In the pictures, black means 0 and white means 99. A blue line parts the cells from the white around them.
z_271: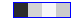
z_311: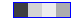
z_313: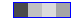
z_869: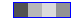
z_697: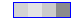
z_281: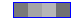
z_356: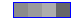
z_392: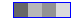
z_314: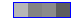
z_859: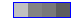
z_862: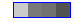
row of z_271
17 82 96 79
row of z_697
82 88 79 54
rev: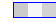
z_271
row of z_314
71 51 54 36
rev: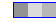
z_869

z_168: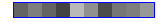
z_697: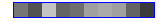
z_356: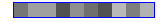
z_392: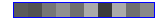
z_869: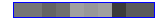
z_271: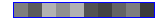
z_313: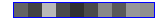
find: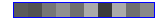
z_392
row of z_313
39 26 72 29 19 29 53 35 59 56
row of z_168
39 49 39 26 72 56 29 46 49 59
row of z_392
35 32 46 56 43 66 23 66 43 53

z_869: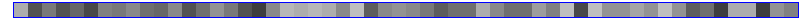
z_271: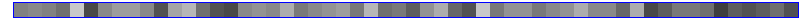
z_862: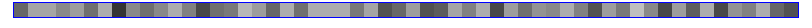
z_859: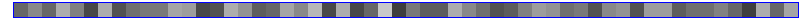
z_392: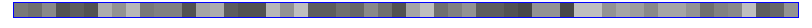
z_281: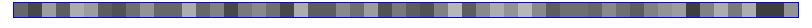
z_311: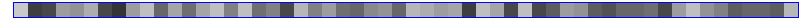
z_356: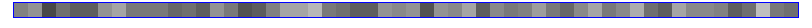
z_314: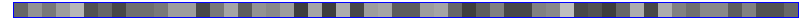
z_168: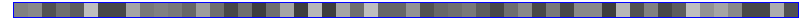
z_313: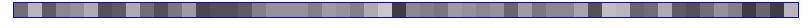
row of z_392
47 43 53 32 36 32 67 57 71 47 50 50 32 64 67 36 32 32 71 57 74 36 36 43
 40 53 43 32 64 74 43 50 57 36 36 32 28 57 57 28 74 74 57 64 61 53 64 64
 57 43 50 53 74 36 40 57
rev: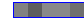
z_314
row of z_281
40 28 61 36 67 61 36 32 43 57 40 40 67 40 50 28 47 53 43 28 67 36 36 53
 43 61 32 47 36 32 50 71 36 53 67 57 71 53 36 43 43 40 53 43 36 50 57 61
 24 50 67 47 67 24 24 57
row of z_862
40 64 64 53 61 43 67 20 53 43 53 67 50 28 43 47 71 61 40 67 43 67 67 67
 47 64 32 40 61 32 36 64 50 67 28 61 43 57 53 67 50 32 61 47 74 53 28 61
 36 67 28 57 50 67 40 32

